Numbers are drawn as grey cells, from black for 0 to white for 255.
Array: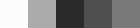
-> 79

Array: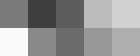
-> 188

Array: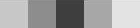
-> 168

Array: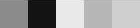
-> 183

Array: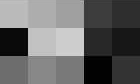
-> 60

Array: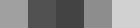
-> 141

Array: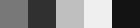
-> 239
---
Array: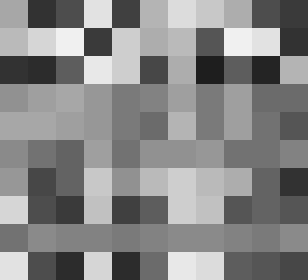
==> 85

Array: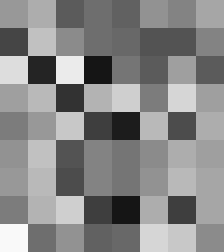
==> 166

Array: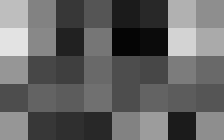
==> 105

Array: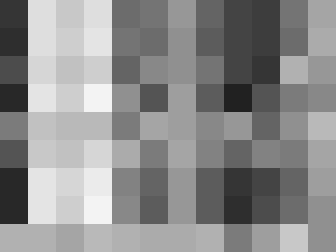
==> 158

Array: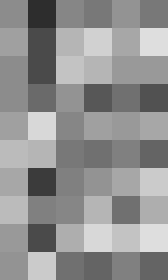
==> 174

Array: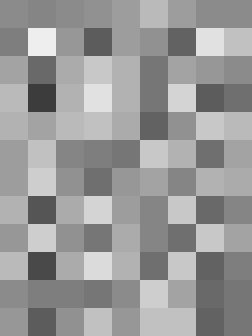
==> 126
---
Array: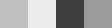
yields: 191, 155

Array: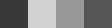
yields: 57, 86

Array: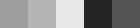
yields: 157, 84

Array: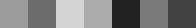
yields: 155, 67

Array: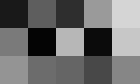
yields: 25, 134

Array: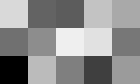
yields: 217, 155
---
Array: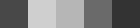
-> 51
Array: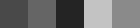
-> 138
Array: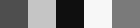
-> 122
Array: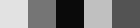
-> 83
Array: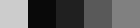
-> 128
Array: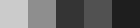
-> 30
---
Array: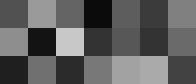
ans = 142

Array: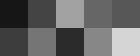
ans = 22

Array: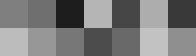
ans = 127

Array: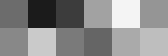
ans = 108

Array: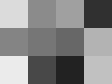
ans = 132

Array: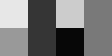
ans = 231

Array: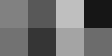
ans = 129
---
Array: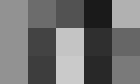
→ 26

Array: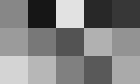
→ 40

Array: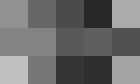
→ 40

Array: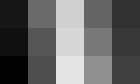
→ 101

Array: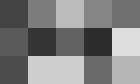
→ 133

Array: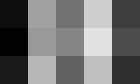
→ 206
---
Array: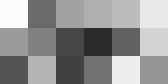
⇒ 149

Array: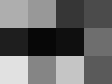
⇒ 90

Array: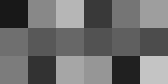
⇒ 196

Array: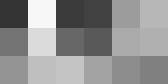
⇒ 128

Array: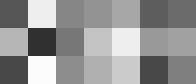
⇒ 127

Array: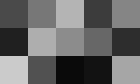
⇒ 166

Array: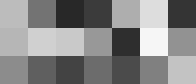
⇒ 195

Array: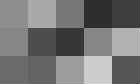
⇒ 85

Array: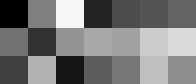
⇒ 142
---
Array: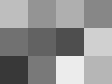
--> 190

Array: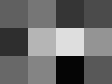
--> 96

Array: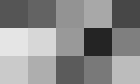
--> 85

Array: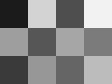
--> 27

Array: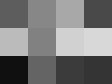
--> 93

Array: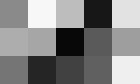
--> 138

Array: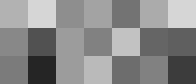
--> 178

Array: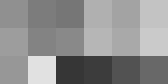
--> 144

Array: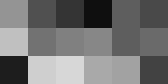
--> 148
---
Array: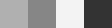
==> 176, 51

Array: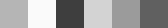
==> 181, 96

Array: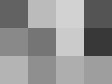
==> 98, 158

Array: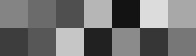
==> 132, 119

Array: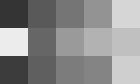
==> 52, 207

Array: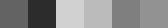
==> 99, 146

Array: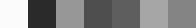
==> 251, 132

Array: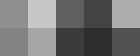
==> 143, 81

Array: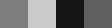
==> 125, 96
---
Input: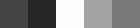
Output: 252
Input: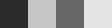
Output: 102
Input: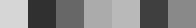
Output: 103
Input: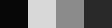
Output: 139
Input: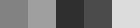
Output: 47
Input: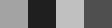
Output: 192
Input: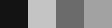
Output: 107
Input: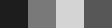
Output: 212
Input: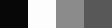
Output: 139
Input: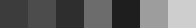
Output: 46
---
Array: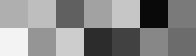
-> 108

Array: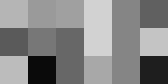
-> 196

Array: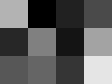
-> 163

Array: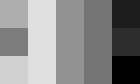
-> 45

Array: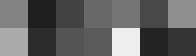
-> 52

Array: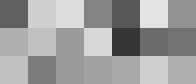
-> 115
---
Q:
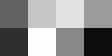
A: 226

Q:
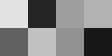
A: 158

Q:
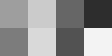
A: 102

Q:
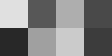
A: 174

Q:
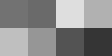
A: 222

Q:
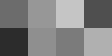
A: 197

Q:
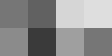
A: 214

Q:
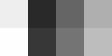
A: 101
